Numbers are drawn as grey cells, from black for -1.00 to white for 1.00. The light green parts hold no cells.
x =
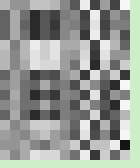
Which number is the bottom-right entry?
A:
0.61
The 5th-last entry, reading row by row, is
0.85
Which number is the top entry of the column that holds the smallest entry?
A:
0.93
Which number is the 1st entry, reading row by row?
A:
0.43
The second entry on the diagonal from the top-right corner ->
0.16
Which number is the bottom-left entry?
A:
0.43
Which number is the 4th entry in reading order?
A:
0.52
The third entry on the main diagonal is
-0.22
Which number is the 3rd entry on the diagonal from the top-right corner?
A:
-0.48
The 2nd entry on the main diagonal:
0.33
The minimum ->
-0.84
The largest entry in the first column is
0.52
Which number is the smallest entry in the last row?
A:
-0.57
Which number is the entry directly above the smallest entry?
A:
0.93
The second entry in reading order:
0.16
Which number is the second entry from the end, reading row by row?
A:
-0.22

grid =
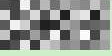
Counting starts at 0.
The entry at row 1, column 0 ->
0.71
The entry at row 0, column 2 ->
0.88
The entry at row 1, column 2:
-0.03
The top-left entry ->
-0.38
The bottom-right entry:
0.25
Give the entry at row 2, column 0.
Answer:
-0.30
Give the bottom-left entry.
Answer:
-0.56
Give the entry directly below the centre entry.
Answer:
0.88
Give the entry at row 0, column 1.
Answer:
-0.46
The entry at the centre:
-0.66
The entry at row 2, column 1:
0.88
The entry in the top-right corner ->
0.15
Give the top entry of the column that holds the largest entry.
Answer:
0.07
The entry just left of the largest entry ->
0.25
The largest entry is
0.97

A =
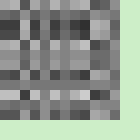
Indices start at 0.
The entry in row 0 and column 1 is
0.40
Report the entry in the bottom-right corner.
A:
-0.15
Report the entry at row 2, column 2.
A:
0.40
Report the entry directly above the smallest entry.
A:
-0.24
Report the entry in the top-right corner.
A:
0.11
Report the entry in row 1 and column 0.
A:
-0.15
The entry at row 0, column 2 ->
-0.33
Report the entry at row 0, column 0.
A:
0.31
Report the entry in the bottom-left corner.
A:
-0.33
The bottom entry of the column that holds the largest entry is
-0.43
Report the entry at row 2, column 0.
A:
-0.52
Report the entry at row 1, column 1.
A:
-0.24
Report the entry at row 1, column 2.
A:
0.11
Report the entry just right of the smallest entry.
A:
0.40
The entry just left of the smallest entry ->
-0.52
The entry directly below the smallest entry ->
-0.52
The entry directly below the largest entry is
-0.15
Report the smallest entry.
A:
-0.62
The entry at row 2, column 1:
-0.52
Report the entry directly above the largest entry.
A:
-0.07
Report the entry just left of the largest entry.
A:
0.40

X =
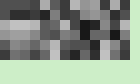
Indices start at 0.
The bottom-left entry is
-0.54
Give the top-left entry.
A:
-0.37
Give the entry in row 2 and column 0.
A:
0.35
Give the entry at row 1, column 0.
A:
-0.37
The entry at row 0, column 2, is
-0.37
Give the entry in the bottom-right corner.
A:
-0.54
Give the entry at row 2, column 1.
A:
0.51
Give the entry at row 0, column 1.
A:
-0.37
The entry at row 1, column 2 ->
-0.63
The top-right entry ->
-0.54

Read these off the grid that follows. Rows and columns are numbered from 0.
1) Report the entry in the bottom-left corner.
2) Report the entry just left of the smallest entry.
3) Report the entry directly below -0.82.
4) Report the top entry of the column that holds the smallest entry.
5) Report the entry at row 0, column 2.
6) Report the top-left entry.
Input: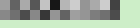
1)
0.07
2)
0.53
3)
0.17
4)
-0.82
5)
0.33
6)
0.25

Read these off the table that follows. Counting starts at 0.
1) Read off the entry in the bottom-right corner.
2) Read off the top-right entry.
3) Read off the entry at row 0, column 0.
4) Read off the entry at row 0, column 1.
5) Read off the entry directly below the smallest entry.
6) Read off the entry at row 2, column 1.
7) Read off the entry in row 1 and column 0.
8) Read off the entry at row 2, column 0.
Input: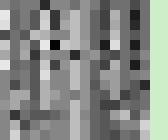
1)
0.48
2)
-0.12
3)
0.05
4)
-0.12
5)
0.05
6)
-0.21
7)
0.81
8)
0.73
